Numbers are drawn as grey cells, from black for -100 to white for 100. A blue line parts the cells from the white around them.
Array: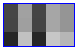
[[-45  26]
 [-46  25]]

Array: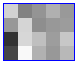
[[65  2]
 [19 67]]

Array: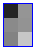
[[-72  17]
 [  8  15]]

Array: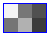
[[91 -7]
 [-8 39]]

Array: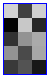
[[ 65 -50]
 [-98  57]]

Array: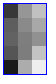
[[-56  18]
 [-26   8]]

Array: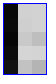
[[-94  64]
 [-92  62]]
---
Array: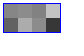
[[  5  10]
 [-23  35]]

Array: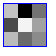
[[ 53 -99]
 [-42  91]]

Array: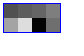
[[-37 -27]
 [ 29  73]]

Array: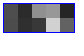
[[-39 -66]
 [-40 -63]]

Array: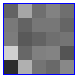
[[-22  30]
 [ -5 -22]]

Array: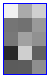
[[ 89  33]
 [ -8 -11]]

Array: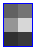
[[-24  -9]
 [ 17  69]]

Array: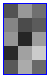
[[-36  19]
 [  4 -41]]

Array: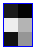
[[-78 -98]
 [ 87  41]]
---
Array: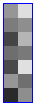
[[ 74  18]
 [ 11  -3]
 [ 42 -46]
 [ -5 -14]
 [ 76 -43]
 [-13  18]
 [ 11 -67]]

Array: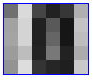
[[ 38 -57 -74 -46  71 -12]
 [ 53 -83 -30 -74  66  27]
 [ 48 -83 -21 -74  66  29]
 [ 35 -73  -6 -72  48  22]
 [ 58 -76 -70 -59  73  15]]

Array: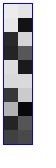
[[ 79  85]
 [-85  82]
 [ 67 -67]
 [-32 -72]
 [-80  73]
 [ 71  70]
 [ 59 -57]
 [-93  40]
 [-33 -72]
 [-43 -49]]

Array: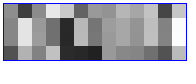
[[ 55 -45  53  30  43  15  20 -22  57  82   9 -51  11]
 [ 97   2  49  16  31  23  -8  44 -68 -12  20  79   5]
 [ 98   3  50  15  31  21  -7  45 -69 -12  22  79   5]
 [ 47 -36 -12   4   7  20 -74 -69 -66  51   2  40 -36]]

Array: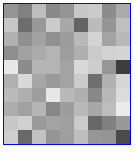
[[ 34  10  59  56  16   8  49   1  17]
 [ 50  17  47 -22  32  59  20 -14  56]
 [ 45  28  66  45  23  13  27  12  39]
 [ 66  65  59  37  24  41  34  27  12]
 [-52  18  61  70  28  41  42  10  81]
 [ 68  39 -13  59  28  21  30  70  38]
 [ 72  44   7  37  45  81  24  37  47]
 [ 84  48  31  45  23   6  42  26  36]
 [ 19   0 -19  59  25  28  21  63  56]
 [-41  16  18  49  24  16  52 -18  62]]

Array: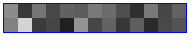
[[-23 -45  -6 -63 -38 -15  -5 -27 -24 -44  -8 -56  10]
 [-35 -43 -67 -26 -57 -23 -45  15 -75 -46 -54  66   1]]

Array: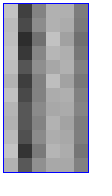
[[ -2  38  39   3 -50  53]
 [ -4  35  39  10 -42  47]
 [-12  26  52 -11 -65  49]
 [ -7  37  43   5 -56  53]
 [  1  39  31  12 -33  49]
 [ -6  27  49   1 -51  40]
 [  1  37  35   2 -43  51]
 [  4  34  32   8 -32  42]
 [ -2  28  40   3 -32  39]
 [ -1  32  36   9 -37  46]
 [ -8  35  42  -4 -59  54]
 [  1  32  32  13 -31  40]]

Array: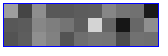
[[-80 -11  -9   5 -27 -28 -31 -31  11 -46  24]
 [ 12 -19 -83 -21  66 -26  -9  -1   6 -29 -31]
 [-13 -11 -41  -9  -8 -14 -35   1  12 -27 -35]]

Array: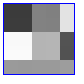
[[ 78   0   2 -54 -54]
 [ 78   1   2 -53 -53]
 [-35  42  41  95  95]
 [-36  42  41  96  96]
 [ 23  21  21  20  21]]
